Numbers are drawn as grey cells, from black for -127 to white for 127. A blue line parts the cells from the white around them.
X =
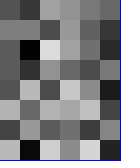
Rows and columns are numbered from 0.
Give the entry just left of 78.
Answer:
-118
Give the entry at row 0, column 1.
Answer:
-72
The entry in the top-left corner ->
-44
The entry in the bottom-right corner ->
-92
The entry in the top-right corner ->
-23
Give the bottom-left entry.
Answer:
57
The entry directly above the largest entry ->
-52
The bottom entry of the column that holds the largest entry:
78
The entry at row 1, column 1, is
-1
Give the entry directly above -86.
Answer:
-72
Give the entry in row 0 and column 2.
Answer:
33
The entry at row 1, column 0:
-1
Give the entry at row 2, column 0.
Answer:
-36
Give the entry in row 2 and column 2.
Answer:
92

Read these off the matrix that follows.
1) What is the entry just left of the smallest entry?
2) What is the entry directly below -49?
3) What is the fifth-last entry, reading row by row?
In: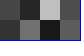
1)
-14
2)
-34
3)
-49

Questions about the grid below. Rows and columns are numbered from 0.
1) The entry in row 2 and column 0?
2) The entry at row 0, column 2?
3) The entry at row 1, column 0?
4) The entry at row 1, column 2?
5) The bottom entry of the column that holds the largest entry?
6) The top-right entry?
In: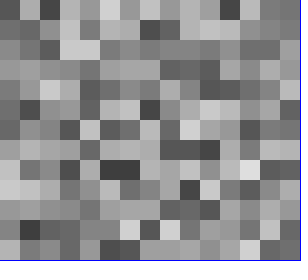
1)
10
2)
-57
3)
-16
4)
16
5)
80
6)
-10

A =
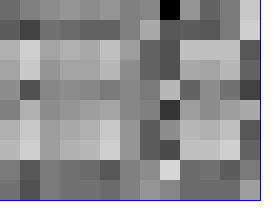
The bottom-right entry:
29
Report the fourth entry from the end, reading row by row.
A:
-20
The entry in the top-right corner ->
71
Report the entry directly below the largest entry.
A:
6
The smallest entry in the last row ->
-46
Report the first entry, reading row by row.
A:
-20
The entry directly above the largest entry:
-53
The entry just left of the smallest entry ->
6
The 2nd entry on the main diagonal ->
-61
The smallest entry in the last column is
-61
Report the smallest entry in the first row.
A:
-125
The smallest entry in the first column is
-34
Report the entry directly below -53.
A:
85
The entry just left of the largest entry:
13
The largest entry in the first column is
56
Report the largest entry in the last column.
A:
78
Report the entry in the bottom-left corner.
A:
-13
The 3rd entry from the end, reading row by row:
-20
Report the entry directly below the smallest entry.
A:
-40
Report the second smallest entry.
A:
-74
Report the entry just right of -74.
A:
29
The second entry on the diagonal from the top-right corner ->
-6
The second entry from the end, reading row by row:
-20

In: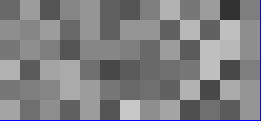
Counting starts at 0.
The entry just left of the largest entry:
-42
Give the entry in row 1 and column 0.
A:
14
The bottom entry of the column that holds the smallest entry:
-36
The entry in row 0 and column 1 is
28
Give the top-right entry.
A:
-1
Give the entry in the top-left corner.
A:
-22
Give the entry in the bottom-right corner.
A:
21
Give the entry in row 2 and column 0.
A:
-8
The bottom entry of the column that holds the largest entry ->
71
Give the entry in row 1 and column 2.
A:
28
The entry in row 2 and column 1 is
14
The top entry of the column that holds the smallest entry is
-77
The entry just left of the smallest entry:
28
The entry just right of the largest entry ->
14
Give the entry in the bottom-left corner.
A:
36
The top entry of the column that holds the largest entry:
-42

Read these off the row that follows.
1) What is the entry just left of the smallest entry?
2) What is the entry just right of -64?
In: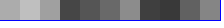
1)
-64
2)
-70

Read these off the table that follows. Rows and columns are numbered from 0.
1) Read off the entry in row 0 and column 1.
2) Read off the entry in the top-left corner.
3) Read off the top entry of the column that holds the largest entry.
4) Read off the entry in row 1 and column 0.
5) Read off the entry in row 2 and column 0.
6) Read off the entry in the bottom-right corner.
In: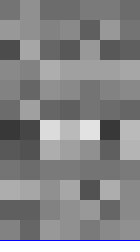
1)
16
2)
-11
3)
-5
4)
24
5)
-51
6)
16

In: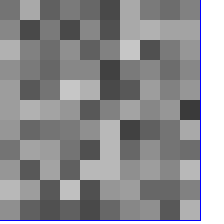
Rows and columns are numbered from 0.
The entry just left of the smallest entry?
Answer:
22
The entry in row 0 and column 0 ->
-11
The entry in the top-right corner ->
1
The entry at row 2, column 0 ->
49
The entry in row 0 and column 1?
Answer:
41
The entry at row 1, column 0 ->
7
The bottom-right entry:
49
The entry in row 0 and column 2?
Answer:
-31
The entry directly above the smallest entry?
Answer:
22
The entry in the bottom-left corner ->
15
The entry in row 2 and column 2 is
-18
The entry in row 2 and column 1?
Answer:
1
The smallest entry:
-69
